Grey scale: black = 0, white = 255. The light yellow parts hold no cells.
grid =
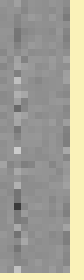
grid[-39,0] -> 150
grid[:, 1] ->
[146, 148, 146, 144, 148, 144, 148, 149, 139, 144, 148, 148, 146, 142, 141, 145, 147, 143, 145, 150, 149, 149, 149, 134, 141, 145, 142, 139, 145, 146, 149, 151, 144, 145, 144, 139, 143, 147, 142]
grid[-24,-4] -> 147
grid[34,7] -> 141
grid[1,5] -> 144
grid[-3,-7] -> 143
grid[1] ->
[144, 148, 146, 135, 146, 144, 143, 140, 147, 132]
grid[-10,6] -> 148
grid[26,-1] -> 160
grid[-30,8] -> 144
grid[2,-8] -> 134
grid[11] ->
[139, 148, 191, 151, 142, 135, 143, 145, 146, 160]
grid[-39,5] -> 145
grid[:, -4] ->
[143, 143, 143, 144, 142, 143, 145, 143, 148, 144, 150, 143, 144, 143, 142, 147, 142, 147, 144, 144, 142, 145, 141, 148, 148, 148, 143, 146, 147, 148, 144, 145, 146, 145, 144, 144, 142, 144, 144]
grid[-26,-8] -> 176
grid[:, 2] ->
[160, 146, 134, 133, 118, 117, 130, 140, 162, 166, 127, 191, 153, 176, 161, 105, 169, 166, 119, 132, 143, 203, 148, 143, 168, 150, 177, 116, 117, 59, 122, 123, 169, 114, 139, 117, 132, 134, 192]
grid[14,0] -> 139
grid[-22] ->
[148, 143, 166, 145, 150, 151, 147, 155, 142, 157]
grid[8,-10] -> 150
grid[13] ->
[138, 142, 176, 167, 146, 143, 143, 148, 140, 136]
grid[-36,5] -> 145
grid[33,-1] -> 127
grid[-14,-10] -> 146
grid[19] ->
[151, 150, 132, 150, 150, 151, 144, 149, 142, 127]
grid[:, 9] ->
[140, 132, 123, 143, 133, 128, 134, 142, 161, 143, 158, 160, 141, 136, 149, 135, 138, 157, 130, 127, 126, 168, 134, 153, 150, 155, 160, 147, 141, 131, 128, 144, 163, 127, 126, 140, 136, 134, 154]
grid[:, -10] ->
[150, 144, 142, 144, 148, 147, 145, 136, 150, 135, 146, 139, 148, 138, 139, 150, 139, 148, 142, 151, 143, 145, 143, 163, 150, 146, 139, 146, 141, 143, 141, 142, 142, 151, 146, 145, 143, 149, 151]

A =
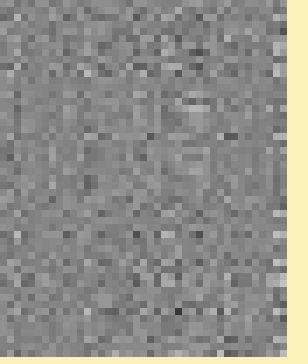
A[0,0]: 143
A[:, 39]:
[121, 112, 174, 124, 121, 145, 178, 178, 107, 174, 186, 116, 124, 133, 114, 121, 119, 124, 107, 174, 124, 128, 131, 121, 121, 109, 114, 114, 124, 121, 181, 121, 133, 188, 145, 112, 133, 190, 124, 157, 171, 116, 107, 112, 186, 131, 124, 131, 178, 119, 138]
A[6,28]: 117
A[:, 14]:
[142, 139, 107, 149, 151, 137, 102, 113, 154, 101, 113, 148, 140, 135, 145, 130, 146, 140, 148, 107, 139, 126, 126, 133, 137, 146, 135, 143, 152, 142, 102, 142, 136, 101, 124, 143, 126, 105, 146, 123, 104, 142, 151, 149, 115, 137, 142, 140, 107, 137, 118]
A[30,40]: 170
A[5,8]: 134
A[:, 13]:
[141, 129, 115, 144, 140, 135, 132, 144, 131, 132, 148, 141, 135, 139, 139, 133, 137, 128, 123, 157, 126, 119, 119, 130, 137, 118, 111, 138, 145, 134, 135, 139, 136, 128, 130, 135, 126, 141, 137, 133, 130, 124, 144, 130, 133, 128, 135, 133, 151, 122, 146]
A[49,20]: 137
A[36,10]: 133
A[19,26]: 154
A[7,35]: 106
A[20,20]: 114
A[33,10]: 119
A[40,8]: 139
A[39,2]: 157
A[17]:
[138, 143, 118, 145, 144, 134, 128, 134, 128, 141, 137, 121, 127, 128, 140, 125, 133, 145, 130, 150, 150, 131, 148, 119, 121, 115, 137, 150, 152, 144, 135, 125, 129, 141, 138, 138, 125, 129, 130, 124, 126]
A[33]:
[108, 121, 183, 107, 124, 135, 148, 148, 148, 94, 119, 152, 148, 128, 101, 123, 124, 133, 146, 80, 128, 146, 97, 179, 170, 121, 139, 113, 80, 140, 152, 127, 140, 110, 126, 108, 146, 125, 135, 188, 175]
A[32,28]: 146
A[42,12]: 124
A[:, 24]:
[127, 136, 158, 119, 112, 133, 156, 158, 116, 171, 140, 127, 127, 121, 130, 136, 115, 121, 121, 158, 130, 144, 144, 134, 127, 122, 133, 127, 113, 124, 164, 130, 125, 170, 143, 131, 141, 155, 115, 149, 170, 124, 122, 122, 138, 121, 122, 121, 158, 128, 156]
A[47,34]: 136
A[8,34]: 134
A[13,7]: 118
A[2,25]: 111
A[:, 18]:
[114, 150, 151, 120, 120, 108, 146, 143, 121, 164, 126, 123, 130, 123, 143, 133, 120, 130, 136, 146, 141, 143, 155, 140, 125, 133, 151, 134, 105, 139, 146, 134, 120, 146, 135, 131, 154, 138, 124, 114, 138, 129, 110, 131, 108, 135, 120, 119, 150, 135, 151]
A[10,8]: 145
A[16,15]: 131
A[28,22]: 125
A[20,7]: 142
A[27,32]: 117
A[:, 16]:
[135, 146, 119, 131, 118, 115, 134, 131, 131, 138, 128, 140, 134, 133, 147, 148, 127, 133, 138, 159, 128, 138, 132, 143, 135, 132, 136, 152, 119, 133, 132, 141, 126, 124, 122, 139, 141, 131, 130, 121, 131, 130, 136, 125, 97, 118, 126, 124, 154, 133, 172]
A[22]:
[119, 96, 152, 123, 150, 129, 121, 160, 135, 127, 128, 158, 118, 119, 126, 138, 132, 120, 155, 118, 99, 144, 141, 134, 144, 161, 127, 126, 123, 147, 128, 132, 124, 142, 132, 136, 121, 136, 138, 131, 124]
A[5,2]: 157
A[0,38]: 153
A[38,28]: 148
